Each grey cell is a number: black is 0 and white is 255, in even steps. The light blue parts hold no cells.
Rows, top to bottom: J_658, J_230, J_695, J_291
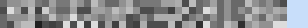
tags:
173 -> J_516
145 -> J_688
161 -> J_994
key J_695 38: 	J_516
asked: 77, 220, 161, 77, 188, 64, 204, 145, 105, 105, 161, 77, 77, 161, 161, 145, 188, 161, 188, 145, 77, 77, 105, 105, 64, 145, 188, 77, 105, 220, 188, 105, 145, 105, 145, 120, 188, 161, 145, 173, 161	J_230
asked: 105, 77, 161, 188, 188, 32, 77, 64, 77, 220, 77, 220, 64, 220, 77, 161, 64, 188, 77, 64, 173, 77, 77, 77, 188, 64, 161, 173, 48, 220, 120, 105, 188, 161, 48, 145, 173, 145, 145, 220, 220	J_291
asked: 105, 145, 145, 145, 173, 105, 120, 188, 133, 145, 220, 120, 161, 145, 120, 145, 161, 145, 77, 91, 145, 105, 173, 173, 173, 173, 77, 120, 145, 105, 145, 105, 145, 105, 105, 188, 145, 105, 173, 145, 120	J_695
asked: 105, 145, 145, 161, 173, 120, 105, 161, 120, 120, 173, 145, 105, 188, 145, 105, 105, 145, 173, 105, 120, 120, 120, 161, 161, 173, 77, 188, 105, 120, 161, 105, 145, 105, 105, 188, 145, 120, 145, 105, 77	J_658

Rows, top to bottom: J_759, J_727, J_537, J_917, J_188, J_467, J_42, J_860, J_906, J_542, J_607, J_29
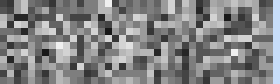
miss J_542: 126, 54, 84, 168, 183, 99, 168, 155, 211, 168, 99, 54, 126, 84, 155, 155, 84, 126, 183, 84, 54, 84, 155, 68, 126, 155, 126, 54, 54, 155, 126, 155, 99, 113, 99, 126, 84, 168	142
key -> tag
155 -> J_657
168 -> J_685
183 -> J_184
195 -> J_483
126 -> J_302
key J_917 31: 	J_483
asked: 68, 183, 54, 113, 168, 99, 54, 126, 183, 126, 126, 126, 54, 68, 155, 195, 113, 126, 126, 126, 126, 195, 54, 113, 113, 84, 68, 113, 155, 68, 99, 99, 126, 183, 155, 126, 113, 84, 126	J_607
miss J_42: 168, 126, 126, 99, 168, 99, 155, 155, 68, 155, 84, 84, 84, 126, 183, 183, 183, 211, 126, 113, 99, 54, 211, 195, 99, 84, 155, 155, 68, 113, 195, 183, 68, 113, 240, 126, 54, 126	225

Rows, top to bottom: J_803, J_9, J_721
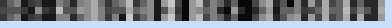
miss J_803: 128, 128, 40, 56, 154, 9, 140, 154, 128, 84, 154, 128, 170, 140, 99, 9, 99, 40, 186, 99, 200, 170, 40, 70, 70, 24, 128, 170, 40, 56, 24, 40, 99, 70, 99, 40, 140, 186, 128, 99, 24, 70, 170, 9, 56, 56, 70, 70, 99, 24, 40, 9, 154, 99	112
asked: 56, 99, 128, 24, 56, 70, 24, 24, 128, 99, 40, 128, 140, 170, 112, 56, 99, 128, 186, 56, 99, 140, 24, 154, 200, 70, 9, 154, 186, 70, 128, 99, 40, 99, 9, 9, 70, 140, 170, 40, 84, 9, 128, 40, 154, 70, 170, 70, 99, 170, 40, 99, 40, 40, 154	J_803
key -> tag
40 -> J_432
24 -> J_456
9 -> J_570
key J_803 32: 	J_432
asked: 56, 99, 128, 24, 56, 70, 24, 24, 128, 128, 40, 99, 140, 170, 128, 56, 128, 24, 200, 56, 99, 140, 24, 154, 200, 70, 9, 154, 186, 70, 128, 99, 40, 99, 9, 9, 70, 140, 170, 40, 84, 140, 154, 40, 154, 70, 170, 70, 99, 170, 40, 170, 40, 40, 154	J_721

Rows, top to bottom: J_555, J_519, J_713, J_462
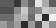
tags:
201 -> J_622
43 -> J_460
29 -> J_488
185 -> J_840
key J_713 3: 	J_840
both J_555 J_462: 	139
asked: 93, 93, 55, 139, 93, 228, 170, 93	J_555

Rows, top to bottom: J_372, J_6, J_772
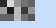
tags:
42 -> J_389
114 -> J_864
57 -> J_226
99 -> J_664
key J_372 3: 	J_864
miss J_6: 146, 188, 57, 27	160
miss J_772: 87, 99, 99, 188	114
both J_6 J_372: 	146
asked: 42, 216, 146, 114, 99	J_372
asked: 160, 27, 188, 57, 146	J_6

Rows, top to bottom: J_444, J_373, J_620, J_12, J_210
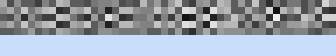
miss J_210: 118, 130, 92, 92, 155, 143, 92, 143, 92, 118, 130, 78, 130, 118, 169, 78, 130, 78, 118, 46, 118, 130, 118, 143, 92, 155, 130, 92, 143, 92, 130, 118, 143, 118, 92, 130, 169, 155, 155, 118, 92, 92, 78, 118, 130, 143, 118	106
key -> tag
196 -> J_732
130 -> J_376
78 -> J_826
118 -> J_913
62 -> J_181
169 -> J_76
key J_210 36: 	J_376
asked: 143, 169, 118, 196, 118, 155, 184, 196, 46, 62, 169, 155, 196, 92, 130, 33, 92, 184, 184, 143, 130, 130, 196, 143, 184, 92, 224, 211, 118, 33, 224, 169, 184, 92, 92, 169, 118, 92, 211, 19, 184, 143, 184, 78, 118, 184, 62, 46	J_373
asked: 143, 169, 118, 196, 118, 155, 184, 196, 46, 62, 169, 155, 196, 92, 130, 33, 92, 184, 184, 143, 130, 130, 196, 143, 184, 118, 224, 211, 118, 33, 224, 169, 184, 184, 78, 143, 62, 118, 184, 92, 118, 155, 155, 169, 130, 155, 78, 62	J_12
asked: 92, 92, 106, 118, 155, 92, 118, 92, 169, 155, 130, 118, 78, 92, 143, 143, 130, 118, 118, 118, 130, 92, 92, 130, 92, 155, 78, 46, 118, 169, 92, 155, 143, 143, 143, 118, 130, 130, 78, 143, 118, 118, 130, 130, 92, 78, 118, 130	J_210
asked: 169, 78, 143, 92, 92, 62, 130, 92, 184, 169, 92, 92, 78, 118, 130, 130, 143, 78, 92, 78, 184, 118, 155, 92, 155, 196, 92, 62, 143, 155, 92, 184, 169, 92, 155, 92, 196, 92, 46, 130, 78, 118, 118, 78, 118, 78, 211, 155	J_444

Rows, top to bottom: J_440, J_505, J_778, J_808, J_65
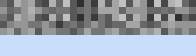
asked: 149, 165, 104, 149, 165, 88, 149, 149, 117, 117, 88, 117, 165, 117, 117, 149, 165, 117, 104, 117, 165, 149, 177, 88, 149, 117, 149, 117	J_65
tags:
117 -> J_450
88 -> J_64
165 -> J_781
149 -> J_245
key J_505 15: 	J_781
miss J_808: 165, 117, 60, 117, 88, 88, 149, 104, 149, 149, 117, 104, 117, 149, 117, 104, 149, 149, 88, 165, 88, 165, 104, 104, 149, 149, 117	133
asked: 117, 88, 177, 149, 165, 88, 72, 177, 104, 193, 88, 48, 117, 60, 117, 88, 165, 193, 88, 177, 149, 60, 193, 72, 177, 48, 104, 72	J_778

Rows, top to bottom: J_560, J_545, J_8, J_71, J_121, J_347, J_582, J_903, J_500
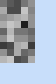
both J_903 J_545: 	170
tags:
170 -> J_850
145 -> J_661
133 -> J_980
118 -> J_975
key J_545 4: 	J_980
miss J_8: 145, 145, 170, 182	158
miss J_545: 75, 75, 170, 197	133
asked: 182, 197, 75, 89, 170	J_500

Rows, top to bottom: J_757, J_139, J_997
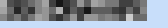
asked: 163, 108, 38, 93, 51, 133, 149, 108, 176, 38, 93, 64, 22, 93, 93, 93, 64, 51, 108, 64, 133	J_139
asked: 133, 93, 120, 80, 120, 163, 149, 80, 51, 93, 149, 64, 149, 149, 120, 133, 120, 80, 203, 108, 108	J_997

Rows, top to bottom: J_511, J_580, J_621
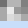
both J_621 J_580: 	169
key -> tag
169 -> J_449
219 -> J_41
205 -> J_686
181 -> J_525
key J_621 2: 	J_686

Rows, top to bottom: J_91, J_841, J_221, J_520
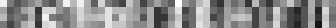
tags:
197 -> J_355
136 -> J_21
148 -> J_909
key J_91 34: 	J_21
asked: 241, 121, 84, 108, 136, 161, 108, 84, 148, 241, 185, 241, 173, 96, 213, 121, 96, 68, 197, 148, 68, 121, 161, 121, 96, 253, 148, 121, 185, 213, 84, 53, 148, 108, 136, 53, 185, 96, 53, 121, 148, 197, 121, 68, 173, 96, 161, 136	J_91
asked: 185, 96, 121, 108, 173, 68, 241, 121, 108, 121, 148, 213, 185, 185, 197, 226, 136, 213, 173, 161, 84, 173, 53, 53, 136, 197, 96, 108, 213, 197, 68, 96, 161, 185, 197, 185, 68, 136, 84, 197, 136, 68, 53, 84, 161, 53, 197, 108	J_221

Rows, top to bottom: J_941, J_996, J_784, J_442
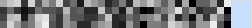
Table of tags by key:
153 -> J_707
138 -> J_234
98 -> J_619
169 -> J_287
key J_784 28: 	J_707
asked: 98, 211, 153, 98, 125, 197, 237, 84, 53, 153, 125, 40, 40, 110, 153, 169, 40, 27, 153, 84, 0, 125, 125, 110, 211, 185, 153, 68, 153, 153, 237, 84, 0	J_442
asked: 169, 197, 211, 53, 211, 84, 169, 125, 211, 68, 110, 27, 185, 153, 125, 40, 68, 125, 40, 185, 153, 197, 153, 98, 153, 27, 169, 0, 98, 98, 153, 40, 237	J_941
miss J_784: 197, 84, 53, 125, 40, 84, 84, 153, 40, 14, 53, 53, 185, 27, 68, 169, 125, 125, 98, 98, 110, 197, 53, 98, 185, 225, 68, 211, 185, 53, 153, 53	138

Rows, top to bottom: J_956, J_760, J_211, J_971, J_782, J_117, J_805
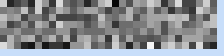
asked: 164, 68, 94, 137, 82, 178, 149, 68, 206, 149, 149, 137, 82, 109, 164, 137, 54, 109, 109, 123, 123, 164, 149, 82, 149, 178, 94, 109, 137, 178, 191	J_971
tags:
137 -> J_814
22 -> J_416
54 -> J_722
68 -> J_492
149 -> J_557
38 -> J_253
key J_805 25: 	J_557
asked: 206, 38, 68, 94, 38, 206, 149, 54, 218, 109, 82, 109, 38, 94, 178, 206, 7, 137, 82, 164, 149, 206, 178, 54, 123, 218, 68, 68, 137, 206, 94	J_956
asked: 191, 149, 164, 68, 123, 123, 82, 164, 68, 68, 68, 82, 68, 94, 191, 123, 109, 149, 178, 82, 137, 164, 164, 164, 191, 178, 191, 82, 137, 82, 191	J_211

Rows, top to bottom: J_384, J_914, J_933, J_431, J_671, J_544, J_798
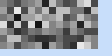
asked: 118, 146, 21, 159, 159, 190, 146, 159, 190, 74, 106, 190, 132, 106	J_933
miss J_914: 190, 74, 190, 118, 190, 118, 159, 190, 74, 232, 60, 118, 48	175
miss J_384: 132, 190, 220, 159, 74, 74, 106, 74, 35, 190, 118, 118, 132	90
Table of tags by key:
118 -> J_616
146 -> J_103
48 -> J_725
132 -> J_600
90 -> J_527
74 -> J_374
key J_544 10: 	J_374
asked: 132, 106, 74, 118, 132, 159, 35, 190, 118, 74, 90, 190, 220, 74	J_384

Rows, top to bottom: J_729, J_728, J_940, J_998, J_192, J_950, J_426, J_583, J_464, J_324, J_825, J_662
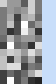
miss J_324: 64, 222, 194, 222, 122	107
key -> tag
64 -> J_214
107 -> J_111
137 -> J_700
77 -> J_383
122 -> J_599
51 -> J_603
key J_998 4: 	J_111
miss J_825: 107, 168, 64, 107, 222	77
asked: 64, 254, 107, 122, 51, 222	J_426
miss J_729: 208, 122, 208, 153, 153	92
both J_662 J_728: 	122
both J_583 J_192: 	168

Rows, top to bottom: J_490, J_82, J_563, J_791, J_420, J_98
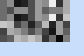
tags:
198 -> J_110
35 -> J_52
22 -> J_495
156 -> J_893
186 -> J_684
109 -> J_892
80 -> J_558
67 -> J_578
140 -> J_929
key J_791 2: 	J_578
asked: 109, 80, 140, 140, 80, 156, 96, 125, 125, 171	J_82
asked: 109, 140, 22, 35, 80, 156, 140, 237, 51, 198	J_563

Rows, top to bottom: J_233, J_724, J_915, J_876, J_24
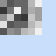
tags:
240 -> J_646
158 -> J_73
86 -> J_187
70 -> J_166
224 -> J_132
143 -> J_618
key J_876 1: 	J_187
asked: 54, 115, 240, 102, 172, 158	J_724
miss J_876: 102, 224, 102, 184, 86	212

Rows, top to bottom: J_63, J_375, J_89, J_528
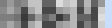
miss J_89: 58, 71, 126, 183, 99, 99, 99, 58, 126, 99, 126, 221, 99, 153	114
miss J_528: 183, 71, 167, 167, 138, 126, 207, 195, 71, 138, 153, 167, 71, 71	87

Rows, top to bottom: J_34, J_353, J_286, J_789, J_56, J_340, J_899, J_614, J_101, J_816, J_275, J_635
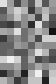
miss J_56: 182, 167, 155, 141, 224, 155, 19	111
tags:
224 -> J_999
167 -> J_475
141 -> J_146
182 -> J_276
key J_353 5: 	J_146
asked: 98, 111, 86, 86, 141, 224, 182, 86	J_614
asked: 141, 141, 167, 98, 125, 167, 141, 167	J_816
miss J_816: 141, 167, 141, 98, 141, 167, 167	125
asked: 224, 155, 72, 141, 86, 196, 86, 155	J_34

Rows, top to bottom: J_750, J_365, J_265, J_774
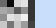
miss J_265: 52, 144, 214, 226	239
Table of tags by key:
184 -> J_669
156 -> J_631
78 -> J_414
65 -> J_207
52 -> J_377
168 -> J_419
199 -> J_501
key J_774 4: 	J_207

